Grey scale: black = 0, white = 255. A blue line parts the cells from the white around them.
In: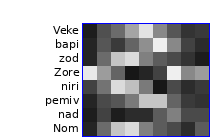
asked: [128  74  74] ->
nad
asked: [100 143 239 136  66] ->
bapi
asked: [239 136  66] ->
bapi
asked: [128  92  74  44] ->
Nom
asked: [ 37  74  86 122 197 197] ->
pemiv

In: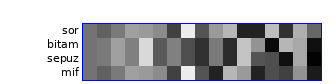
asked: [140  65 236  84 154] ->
sor
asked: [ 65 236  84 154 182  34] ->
sor
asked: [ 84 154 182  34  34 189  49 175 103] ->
sor
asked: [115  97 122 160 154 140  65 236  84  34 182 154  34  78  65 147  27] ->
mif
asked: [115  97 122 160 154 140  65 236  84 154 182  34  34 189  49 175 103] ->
sor
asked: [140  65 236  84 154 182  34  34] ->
sor

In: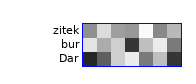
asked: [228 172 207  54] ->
bur
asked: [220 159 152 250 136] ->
zitek
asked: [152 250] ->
zitek
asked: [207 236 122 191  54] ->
Dar
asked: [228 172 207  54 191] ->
bur
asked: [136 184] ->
zitek
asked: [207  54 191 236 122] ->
bur

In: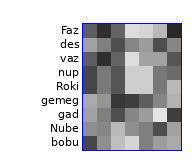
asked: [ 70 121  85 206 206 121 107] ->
nup
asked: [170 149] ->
gemeg

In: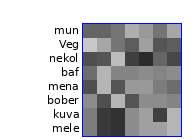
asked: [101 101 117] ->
mun
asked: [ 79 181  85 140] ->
bober
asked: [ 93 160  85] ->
Veg
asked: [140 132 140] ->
baf
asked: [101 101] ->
mun

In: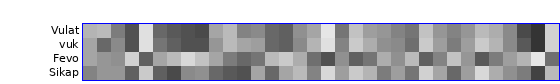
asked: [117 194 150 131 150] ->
Vulat
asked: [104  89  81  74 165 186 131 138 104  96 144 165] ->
Vulat
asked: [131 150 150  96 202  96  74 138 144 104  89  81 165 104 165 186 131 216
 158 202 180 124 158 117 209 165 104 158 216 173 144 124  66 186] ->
Sikap
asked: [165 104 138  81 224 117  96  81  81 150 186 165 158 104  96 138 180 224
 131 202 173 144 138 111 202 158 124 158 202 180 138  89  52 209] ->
vuk
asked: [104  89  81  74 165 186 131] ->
Vulat

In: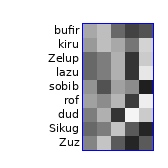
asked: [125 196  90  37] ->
Sikug
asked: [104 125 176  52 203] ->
Zelup
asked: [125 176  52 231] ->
lazu
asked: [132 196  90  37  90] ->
Zuz
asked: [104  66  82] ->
bufir
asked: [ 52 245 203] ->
dud

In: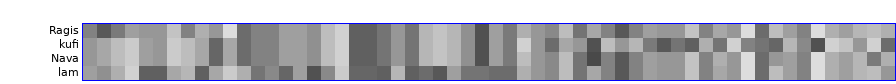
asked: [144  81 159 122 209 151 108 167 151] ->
kufi
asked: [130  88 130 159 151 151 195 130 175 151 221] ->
Nava
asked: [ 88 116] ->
kufi
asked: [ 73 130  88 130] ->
Nava
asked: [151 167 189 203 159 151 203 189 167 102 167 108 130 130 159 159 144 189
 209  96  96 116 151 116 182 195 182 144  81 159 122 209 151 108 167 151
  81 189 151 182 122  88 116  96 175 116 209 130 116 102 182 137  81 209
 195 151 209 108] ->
kufi

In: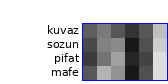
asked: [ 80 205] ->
sozun
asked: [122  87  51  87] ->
kuvaz
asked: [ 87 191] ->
kuvaz
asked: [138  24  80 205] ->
sozun
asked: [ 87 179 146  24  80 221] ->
mafe

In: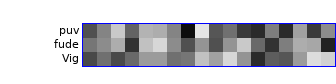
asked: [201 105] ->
fude
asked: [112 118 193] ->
Vig

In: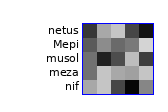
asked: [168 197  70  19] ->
netus
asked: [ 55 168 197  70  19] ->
netus
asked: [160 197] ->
meza
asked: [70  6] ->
nif
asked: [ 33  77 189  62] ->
musol

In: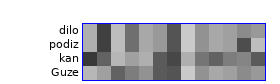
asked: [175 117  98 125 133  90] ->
kan
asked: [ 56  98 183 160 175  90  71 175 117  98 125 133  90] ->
kan
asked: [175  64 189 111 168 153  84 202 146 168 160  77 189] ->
podiz
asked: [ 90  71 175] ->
kan

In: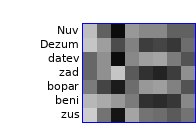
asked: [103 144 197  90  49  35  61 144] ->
zad
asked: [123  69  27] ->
bopar
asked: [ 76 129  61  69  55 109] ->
Dezum

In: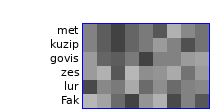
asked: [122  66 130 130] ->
govis
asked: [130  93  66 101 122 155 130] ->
kuzip
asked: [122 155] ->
kuzip

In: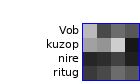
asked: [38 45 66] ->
nire
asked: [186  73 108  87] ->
Vob
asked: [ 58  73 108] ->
ritug

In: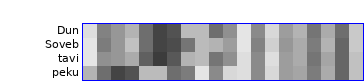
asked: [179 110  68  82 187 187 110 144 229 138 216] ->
Dun
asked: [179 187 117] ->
tavi
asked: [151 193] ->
Soveb
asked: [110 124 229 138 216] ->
peku
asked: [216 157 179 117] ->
Dun

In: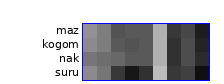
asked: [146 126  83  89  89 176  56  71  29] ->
maz
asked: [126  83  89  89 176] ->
maz

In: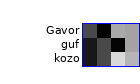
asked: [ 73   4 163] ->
guf
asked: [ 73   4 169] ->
Gavor
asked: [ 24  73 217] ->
kozo

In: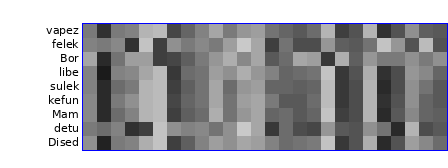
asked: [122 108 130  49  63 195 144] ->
detu
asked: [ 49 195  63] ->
felek
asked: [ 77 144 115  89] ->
sulek
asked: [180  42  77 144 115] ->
sulek
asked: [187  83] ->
felek

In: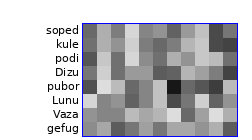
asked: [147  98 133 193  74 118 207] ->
Lunu
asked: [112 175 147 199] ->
podi
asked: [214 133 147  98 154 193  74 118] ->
soped
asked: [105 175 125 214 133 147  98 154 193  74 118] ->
soped
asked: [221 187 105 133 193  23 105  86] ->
pubor
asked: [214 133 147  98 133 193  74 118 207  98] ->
Lunu

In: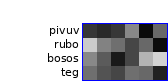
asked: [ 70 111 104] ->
teg
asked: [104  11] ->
rubo
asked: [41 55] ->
pivuv

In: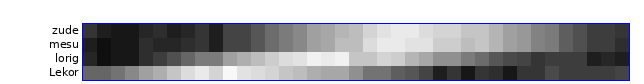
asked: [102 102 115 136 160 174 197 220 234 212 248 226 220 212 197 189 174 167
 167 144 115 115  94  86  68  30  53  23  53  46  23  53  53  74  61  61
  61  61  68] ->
Lekor
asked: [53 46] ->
Lekor
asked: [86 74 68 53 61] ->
lorig

